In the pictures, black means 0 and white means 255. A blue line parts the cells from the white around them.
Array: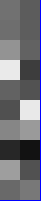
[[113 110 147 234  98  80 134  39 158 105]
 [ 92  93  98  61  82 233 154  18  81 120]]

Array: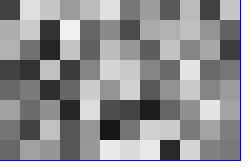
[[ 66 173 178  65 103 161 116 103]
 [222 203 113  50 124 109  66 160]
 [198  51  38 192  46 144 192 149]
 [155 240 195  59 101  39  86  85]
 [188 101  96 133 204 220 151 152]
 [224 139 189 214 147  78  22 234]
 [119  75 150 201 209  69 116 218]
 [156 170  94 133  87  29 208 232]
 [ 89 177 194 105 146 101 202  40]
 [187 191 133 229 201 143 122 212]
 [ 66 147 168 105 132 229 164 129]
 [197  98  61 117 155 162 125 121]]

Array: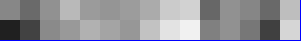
[[135  32]
 [106  66]
 [145 138]
 [185 153]
 [155 177]
 [149 164]
 [156 151]
 [171 194]
 [203 227]
 [210 241]
 [103 128]
 [145 145]
 [134 119]
 [105  64]
 [190 214]]

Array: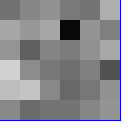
[[114 166 149 209 189 136]
 [135 152  96 140 196 106]
 [146 167 133 119 137 116]
 [122   8 123 110 104 116]
 [116 148 145 127 119 134]
 [174 127 168  81 146 148]]

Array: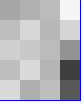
[[167 190 207 190 218]
 [176 215 200 217 174]
 [188 184 187 181 190]
 [245 213 147  63  88]]

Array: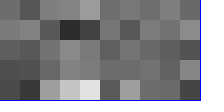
[[109 123  95  79  74]
 [ 86 130  88  81  57]
 [127  89 115 104 158]
 [131  45 137 130 196]
 [155  67 122 124 226]
 [110 118  96 109  90]
 [120  88 116 108 157]
 [110 124 105 114 109]
 [127 114  94  98 106]
 [105 139  83 134  69]]
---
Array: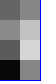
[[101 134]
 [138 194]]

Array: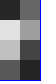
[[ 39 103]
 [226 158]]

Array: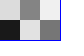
[[220 132]
 [ 25 226]]

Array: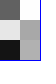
[[ 97 254]
 [231 168]]

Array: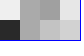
[[239 170]
 [ 41 170]]

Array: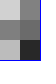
[[209 129]
 [127 107]]

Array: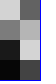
[[211  98]
 [124 181]]

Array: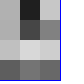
[[177  31]
 [175  70]]

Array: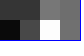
[[53 53]
 [10 72]]
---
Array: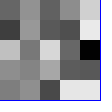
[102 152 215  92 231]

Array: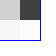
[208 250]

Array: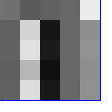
[113 211  27 103 144]

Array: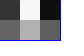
[ 51 177]

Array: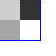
[207 254]

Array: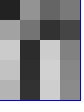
[ 34 116 204 135]

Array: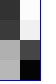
[ 50 240]

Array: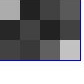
[172  66  96]
